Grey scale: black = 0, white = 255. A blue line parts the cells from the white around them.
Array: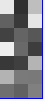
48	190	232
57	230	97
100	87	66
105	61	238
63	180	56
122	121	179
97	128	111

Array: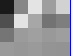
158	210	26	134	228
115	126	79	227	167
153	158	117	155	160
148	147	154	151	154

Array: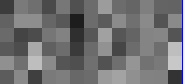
100	99	60	122	111	74	119	80	108	156	108	101	127
83	138	98	142	142	102	88	29	108	91	139	112	138
134	84	106	68	76	118	130	47	87	161	86	100	132
110	190	89	77	169	96	109	58	107	146	70	108	132
121	200	144	112	190	139	85	79	112	82	111	149	114
129	51	92	137	63	122	126	104	108	154	163	144	130

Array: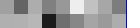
167	125	160	100	173	128	152	238	193
154	173	176	177	183	27	111	135	165

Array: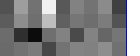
139	64	82	158	114	241	88	130	115
124	83	92	141	111	190	96	118	110
102	118	108	47	12	111	130	74	131
142	113	106	114	123	71	115	131	129

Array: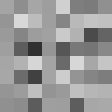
123	144	164	142	166	158	208	126
195	192	149	216	188	159	133	185
75	100	154	133	157	161	202	178
117	136	159	93	48	149	86	120
167	197	166	178	214	164	106	215
133	125	167	108	65	164	205	148
182	179	149	156	191	148	154	192
167	169	144	140	92	159	158	93

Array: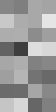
168	164	134	127
168	229	200	172
140	159	173	174
222	215	98	62
129	135	167	174
115	105	159	181
166	136	107	108
102	128	197	215

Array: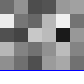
153	161	108	146	77	83
240	115	236	118	103	184
26	152	80	68	200	187
188	132	183	131	114	145
168	113	143	112	79	155

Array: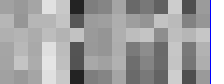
79	155	161	153	165	225	200	35	126	133	165	105	120	97	205
130	150	182	150	182	182	196	87	156	159	174	158	148	194	186
182	198	176	180	172	189	179	194	154	149	175	189	196	142	190
121	178	165	184	169	223	188	84	153	149	173	122	141	106	198
118	174	164	196	172	229	191	83	168	161	177	110	132	107	196
79	154	161	153	165	224	200	35	126	133	165	106	121	99	206
